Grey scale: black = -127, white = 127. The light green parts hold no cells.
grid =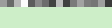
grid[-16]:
28
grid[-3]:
-10
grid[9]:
-64
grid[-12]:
-35
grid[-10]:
-18

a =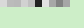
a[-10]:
89
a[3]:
81
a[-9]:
59

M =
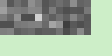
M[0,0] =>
18
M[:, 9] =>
[-29, -48, -32, -65, -51]
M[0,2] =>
-16
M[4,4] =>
-19
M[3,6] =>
-21
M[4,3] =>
-24
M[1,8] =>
-34
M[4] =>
[-1, 2, -32, -24, -19, -38, -32, -32, -13, -51, -30, 9, -34]
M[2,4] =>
-51
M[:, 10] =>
[13, -41, 4, -38, -30]
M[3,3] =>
-4
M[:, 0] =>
[18, 31, -2, -47, -1]
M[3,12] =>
-37
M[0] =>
[18, -39, -16, -32, 15, -3, -42, -30, -17, -29, 13, -28, -22]
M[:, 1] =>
[-39, -1, -23, -47, 2]
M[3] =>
[-47, -47, -7, -4, 0, 2, -21, 37, 19, -65, -38, -48, -37]

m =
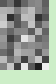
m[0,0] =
-39
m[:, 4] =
[3, 60, 57, 67, -35, 59, 14, 31, 21, -38]
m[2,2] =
-39
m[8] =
[59, -12, 27, -64, 21, 70, -61]
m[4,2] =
6
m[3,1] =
22
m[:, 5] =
[10, 6, -76, -33, 51, -28, 7, -42, 70, -97]
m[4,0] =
7
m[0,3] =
-27
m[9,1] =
71
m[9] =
[2, 71, -64, 102, -38, -97, 109]
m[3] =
[77, 22, -42, -7, 67, -33, 14]
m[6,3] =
2

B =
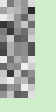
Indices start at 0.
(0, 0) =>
101
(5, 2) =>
-37
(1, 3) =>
23
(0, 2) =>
43
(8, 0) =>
107
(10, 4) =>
15
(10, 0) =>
71
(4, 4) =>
54
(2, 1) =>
79
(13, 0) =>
19
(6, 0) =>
-47
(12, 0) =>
-28
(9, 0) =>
-22
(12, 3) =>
110
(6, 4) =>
-44
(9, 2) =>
9
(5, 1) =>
75
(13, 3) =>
-23
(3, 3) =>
70
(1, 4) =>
-85
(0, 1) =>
-4

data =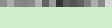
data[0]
12
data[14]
7
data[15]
88
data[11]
-31
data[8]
-75
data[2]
9

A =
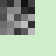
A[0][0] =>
-57
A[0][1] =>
-83
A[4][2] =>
-73
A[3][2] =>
26
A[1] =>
[-36, 7, 11, -82, -96]
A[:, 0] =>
[-57, -36, -48, -18, -6]
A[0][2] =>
-10
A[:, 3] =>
[-110, -82, -4, 64, -36]

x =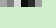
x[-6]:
36
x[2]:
89

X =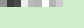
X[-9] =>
20
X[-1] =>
75
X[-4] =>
52
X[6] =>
126

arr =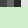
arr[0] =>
-58
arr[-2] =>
-85
